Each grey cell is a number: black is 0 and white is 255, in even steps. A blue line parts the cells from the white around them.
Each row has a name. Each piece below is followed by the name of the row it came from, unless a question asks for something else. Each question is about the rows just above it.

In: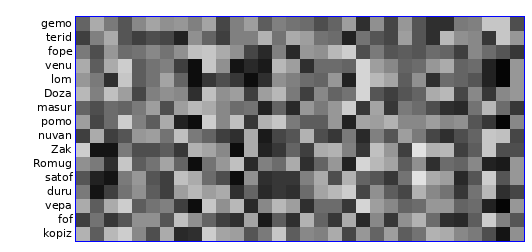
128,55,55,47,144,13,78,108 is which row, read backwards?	satof
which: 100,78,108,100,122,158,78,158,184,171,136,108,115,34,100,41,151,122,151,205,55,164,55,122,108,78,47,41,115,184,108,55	masur

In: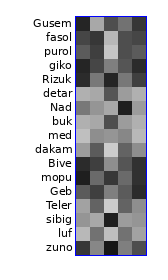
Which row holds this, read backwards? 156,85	detar
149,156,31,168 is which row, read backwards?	sibig
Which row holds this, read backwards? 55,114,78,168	Gusem
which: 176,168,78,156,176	buk

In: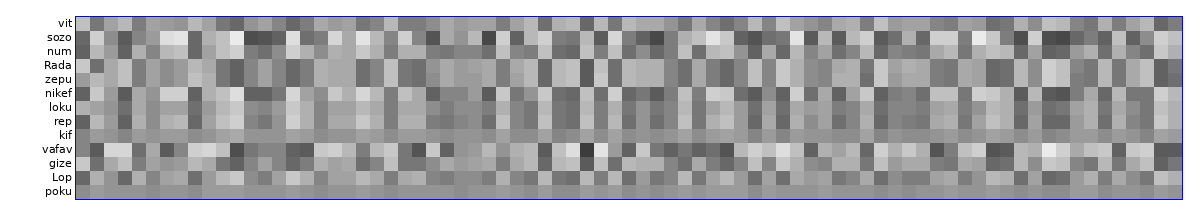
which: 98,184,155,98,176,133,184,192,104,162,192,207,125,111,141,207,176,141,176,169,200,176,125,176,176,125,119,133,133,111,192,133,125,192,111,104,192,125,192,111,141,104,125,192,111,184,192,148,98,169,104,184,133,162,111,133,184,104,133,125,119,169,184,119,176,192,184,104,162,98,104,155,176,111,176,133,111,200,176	num
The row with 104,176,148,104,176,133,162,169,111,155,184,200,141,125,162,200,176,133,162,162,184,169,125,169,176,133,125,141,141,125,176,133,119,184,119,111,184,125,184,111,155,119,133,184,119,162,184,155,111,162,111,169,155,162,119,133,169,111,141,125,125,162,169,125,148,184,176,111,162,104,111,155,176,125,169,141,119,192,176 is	Lop
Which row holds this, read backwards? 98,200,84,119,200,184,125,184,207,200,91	vafav
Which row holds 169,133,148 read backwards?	vit
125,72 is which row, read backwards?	sozo
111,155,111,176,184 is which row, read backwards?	loku

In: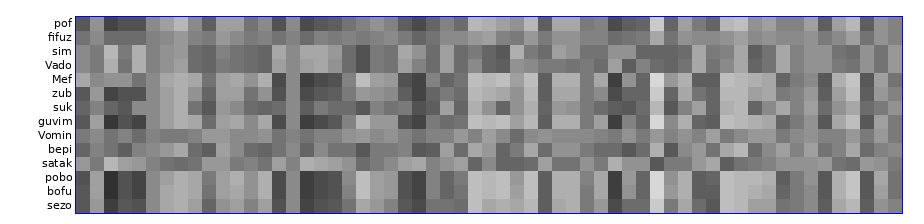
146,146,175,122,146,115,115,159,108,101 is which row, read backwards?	satak
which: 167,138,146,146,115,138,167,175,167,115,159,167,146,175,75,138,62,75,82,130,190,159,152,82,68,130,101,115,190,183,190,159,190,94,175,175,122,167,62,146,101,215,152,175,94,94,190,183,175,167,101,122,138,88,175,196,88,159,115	Mef
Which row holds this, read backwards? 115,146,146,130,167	sim
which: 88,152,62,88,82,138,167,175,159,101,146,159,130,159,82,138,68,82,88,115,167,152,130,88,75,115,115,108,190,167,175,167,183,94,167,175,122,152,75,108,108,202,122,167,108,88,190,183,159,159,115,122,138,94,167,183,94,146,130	sezo
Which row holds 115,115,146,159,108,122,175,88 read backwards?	sim

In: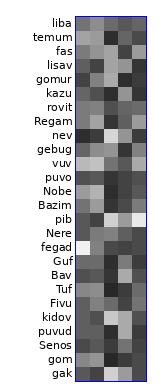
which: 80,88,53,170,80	Bav
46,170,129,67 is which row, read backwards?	gomur
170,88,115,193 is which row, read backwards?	vuv
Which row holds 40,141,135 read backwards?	Tuf
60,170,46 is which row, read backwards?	puvud

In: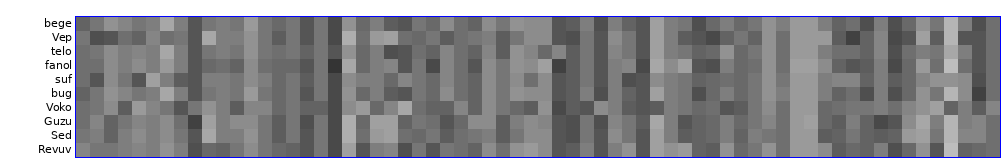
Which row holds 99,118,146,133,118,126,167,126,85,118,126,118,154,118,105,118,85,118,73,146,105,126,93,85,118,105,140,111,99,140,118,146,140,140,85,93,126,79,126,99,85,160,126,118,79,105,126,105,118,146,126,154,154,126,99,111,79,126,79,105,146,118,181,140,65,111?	bug
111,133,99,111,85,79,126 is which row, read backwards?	telo
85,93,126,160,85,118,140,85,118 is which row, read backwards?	Vep

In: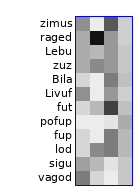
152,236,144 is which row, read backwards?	Livuf
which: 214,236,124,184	fup
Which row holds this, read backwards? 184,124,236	fup
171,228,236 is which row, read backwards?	pofup
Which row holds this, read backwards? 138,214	lod

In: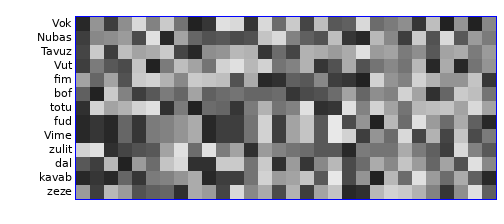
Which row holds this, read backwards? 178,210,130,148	fim
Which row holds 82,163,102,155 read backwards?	dal

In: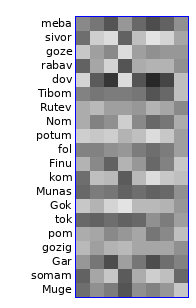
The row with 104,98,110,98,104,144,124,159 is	tok
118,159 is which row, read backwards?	Gar
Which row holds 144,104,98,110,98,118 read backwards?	Munas

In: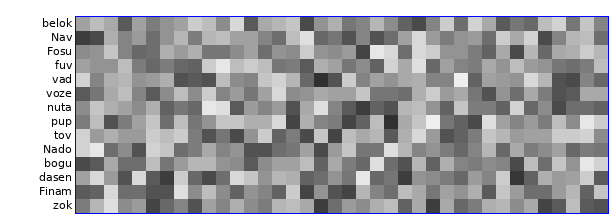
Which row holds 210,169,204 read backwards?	Nav
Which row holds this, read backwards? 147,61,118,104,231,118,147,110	dasen

